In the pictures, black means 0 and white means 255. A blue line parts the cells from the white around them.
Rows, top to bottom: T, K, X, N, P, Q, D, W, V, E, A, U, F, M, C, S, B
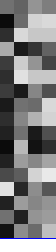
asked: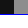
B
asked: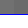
W
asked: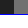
E
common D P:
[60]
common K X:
[217]

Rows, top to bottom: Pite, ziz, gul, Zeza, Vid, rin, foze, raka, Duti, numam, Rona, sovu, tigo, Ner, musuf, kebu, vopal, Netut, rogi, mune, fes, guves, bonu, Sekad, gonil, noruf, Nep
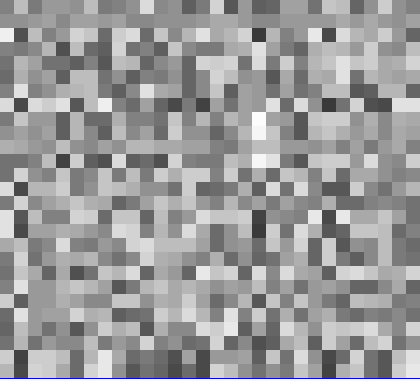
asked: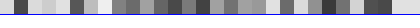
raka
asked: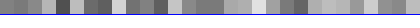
Zeza
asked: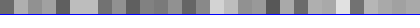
rin
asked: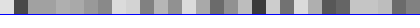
vopal

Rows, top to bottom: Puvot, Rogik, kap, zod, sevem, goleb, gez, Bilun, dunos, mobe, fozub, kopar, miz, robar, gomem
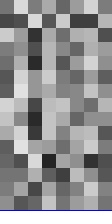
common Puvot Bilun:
[211]
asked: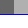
zod
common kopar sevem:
[143]
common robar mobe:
[130]
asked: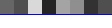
kopar
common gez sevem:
[143]

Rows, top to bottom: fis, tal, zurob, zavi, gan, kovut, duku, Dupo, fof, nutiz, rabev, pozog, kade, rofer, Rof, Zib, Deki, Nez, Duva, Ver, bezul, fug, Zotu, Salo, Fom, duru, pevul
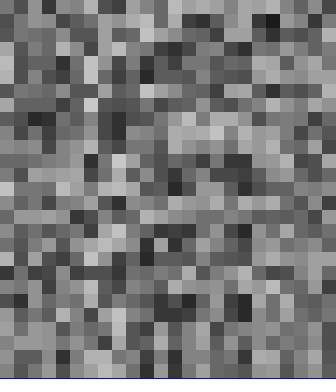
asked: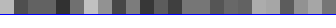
gan
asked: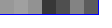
Zib
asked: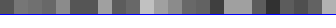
zurob
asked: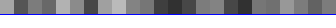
zavi
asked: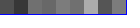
Ver
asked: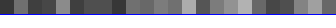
Ver

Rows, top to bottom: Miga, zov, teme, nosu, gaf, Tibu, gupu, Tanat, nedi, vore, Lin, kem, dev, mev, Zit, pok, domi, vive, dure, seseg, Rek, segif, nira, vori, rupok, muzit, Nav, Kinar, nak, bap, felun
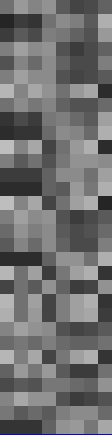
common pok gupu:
[146]
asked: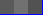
kem
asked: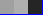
Zit
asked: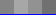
gupu
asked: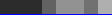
dure
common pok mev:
[90]
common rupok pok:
[126]

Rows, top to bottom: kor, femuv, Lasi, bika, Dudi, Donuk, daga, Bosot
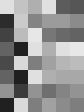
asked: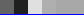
Donuk
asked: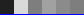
Bosot
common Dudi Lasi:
[188]
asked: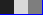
Bosot

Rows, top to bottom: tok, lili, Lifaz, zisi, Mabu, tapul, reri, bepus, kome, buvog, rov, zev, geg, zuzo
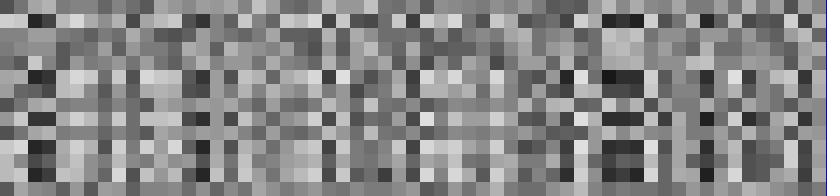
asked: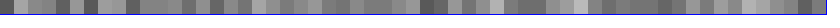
zuzo
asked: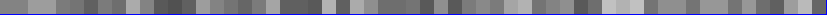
Lifaz
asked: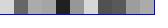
geg
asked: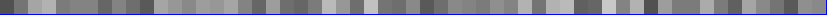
bepus

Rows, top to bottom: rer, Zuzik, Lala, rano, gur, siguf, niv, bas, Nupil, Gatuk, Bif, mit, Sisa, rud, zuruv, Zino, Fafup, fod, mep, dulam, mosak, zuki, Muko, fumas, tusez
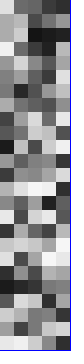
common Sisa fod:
[165]
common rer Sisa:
[59]

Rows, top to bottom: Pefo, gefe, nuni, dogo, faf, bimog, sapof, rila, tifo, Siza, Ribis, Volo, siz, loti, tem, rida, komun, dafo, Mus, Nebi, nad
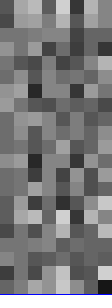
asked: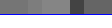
nuni
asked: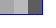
Pefo
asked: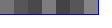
faf
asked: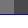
Nebi
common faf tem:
[86]
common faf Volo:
[133]
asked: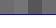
Ribis

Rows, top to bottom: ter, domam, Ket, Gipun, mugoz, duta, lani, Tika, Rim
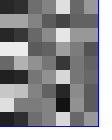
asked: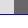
ter
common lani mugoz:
[98]
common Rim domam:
[131]
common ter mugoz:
[104]
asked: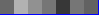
mugoz

